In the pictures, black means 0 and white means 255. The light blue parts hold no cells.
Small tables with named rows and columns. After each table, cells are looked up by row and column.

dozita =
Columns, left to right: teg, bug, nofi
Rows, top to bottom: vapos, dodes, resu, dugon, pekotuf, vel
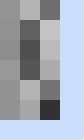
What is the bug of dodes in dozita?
96
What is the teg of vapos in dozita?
148
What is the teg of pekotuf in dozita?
147
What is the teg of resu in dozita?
141
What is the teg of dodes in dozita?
146
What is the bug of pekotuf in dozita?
179
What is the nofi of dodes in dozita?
195
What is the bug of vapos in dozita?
180
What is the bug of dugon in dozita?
85
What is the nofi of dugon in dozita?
171
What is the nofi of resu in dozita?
186
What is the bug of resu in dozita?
79
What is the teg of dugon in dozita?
152
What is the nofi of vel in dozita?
49
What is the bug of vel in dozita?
167
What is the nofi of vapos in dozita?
110
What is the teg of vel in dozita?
146
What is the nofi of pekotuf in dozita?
115

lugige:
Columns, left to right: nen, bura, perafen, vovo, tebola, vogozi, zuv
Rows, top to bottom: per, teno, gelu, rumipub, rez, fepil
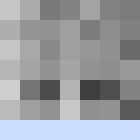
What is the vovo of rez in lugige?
179
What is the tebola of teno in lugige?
124
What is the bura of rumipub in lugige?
165
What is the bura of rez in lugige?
116
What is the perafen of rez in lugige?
77
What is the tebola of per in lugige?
163
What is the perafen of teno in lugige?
146
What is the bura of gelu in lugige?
168
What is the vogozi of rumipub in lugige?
142
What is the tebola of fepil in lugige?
144
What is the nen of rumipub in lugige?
182
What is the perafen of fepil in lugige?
145
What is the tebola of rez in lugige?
63
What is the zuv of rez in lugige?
131

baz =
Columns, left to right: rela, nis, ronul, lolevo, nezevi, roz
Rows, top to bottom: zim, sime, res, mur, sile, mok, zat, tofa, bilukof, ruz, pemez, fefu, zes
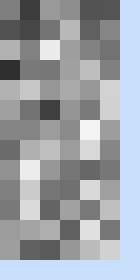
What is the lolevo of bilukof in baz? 117
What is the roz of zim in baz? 84
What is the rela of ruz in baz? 128
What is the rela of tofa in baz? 107
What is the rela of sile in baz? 178
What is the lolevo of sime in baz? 184
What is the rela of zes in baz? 158
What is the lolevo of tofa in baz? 156
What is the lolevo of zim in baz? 141
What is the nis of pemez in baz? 218
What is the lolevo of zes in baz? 151
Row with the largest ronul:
res

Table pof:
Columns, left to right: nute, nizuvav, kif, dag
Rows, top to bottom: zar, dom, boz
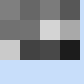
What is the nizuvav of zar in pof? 103
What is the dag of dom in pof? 169
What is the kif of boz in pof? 72
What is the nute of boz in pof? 202
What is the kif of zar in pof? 123
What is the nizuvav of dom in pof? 114
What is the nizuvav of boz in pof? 66
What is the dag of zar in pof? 87
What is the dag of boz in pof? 28
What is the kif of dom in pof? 212
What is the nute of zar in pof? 127
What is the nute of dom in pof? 113
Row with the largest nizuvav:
dom

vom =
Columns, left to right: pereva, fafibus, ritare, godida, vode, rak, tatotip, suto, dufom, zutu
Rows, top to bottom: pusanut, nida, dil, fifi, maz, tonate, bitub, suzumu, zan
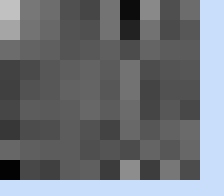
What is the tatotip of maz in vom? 114
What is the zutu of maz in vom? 81
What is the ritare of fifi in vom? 87
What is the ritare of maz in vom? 87
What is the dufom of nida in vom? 75
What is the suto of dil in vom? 100

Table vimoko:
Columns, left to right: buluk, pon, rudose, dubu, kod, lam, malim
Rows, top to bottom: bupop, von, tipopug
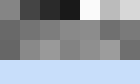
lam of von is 112
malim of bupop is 215
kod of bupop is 250
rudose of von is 125
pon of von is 116
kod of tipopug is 143
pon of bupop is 68
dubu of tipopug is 131
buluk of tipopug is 102
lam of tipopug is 156
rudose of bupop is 42
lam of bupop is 187
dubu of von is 137
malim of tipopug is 111
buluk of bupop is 133
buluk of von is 105
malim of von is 122
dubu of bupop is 25
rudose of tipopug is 153
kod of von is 140

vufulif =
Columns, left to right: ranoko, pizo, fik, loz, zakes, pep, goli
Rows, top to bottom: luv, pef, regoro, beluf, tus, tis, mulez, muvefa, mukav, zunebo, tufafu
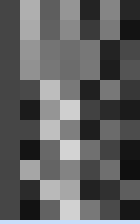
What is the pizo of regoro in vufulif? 149
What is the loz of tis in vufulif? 207
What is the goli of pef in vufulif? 19
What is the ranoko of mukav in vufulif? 69
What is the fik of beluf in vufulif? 119
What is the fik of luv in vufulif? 94

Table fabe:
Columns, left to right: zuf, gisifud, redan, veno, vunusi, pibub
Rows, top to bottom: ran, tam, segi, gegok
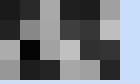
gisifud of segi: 5
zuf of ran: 26
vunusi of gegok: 160
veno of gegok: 167
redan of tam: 166
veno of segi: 192
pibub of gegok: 37
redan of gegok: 36
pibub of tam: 190
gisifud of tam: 136
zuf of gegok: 151
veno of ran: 31
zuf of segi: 172
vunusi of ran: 28
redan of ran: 169
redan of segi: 162
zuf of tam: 34
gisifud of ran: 41

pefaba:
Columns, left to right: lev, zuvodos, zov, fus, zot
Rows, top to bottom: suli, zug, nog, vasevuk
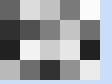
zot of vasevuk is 235
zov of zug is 127
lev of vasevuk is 185
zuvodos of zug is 80
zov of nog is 205
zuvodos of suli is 220
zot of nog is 33

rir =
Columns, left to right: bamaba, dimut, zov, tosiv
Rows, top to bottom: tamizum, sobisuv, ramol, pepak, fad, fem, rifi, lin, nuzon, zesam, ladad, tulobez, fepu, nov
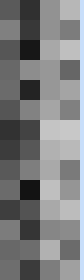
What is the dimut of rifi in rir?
67
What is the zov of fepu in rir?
177
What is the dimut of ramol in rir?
23
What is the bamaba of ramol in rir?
86
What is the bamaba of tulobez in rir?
124
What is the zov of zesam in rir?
191
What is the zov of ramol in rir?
168
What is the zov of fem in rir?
165
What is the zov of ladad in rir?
169
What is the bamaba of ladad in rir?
62
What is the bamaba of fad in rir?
107

